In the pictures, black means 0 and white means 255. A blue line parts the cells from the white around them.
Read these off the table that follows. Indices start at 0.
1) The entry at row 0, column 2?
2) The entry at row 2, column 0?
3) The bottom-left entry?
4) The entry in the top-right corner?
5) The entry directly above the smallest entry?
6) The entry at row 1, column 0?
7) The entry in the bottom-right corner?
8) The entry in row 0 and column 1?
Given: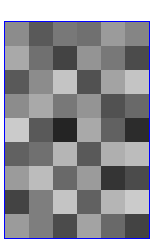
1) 120
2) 89
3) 155
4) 133
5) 120
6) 169
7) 67
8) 89

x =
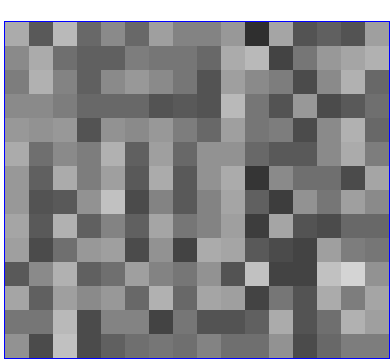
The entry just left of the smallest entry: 152
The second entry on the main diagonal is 171
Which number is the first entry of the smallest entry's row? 171
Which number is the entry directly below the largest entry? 125
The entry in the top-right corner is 159
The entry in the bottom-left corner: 146
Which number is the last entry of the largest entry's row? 146
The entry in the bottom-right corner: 125
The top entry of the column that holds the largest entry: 83
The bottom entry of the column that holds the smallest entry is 111
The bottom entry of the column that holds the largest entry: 125
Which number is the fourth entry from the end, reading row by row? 75
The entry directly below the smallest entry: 185
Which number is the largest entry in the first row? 185
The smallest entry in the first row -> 47
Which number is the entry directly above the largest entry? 125
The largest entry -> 212
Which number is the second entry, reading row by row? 89
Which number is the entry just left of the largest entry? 193
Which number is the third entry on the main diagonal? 131
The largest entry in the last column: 177

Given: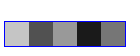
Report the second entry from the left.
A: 81
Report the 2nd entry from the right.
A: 26
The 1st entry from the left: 197

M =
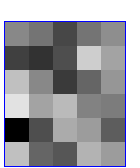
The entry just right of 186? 130
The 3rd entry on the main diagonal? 58
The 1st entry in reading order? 136
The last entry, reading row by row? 156
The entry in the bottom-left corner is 192
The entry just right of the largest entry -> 163
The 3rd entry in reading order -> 71
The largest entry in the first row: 142
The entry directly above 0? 226

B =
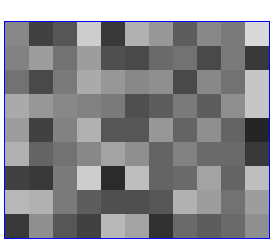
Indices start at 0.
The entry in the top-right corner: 217
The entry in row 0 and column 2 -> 86
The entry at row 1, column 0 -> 130
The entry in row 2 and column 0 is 114
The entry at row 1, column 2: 114
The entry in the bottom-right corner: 143
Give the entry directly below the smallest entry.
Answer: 57
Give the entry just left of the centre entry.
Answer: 86
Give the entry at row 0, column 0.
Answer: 136
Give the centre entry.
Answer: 86
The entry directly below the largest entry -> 57
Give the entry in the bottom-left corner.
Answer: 57
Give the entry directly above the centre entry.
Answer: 79
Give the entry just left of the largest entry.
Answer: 122
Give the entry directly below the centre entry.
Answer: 143
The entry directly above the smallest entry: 198
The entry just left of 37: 100
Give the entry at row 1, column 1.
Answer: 157
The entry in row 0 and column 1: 65

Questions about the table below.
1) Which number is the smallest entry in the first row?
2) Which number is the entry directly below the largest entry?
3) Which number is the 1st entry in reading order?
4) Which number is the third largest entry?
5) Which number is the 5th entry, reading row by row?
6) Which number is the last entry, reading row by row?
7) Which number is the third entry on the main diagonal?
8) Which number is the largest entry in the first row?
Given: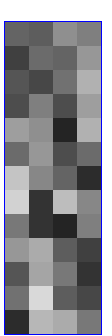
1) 93
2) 183
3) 100
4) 196
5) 64
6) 120
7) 113
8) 143

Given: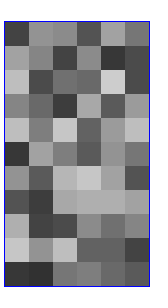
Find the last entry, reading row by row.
90
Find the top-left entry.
67
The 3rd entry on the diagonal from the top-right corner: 105
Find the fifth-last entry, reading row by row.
49
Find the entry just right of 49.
118
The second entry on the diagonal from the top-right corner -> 55
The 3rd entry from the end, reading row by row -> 126
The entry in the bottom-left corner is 55
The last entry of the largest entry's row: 75
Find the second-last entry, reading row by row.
105
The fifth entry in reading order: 162
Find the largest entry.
205
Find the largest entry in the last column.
190
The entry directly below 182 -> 168
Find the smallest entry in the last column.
67
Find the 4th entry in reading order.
83
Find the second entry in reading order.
147

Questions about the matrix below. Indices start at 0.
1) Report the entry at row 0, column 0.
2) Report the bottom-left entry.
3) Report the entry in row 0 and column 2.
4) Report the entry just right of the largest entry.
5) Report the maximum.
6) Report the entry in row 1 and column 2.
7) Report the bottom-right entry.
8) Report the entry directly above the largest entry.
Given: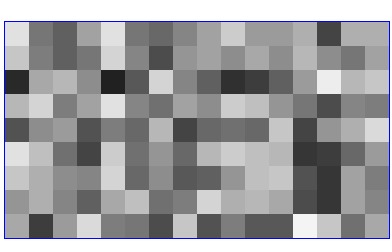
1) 225
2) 168
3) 96
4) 198
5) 244
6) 96
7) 168
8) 76

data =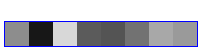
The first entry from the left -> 141
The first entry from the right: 154
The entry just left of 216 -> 23

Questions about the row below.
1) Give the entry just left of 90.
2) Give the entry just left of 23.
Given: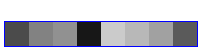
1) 161
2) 145

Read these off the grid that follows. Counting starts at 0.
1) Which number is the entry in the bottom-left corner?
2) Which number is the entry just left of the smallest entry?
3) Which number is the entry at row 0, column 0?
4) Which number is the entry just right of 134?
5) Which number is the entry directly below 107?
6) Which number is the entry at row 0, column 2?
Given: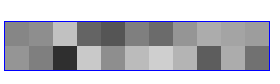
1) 149
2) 127
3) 134
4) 142
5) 207
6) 193

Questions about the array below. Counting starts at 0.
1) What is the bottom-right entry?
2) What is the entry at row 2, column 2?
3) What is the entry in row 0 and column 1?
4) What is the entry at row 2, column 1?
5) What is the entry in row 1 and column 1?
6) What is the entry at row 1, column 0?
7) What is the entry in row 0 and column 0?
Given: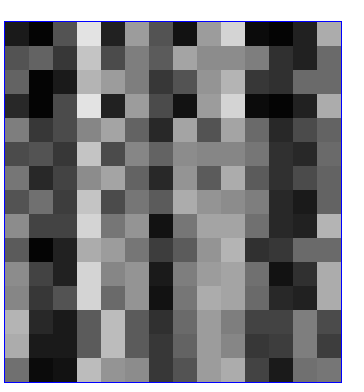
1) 118
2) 26
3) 4
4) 4
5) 99
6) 83
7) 26

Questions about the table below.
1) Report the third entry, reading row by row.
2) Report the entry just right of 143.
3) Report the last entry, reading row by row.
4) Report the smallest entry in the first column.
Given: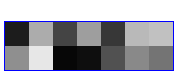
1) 68
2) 231
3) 116
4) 28
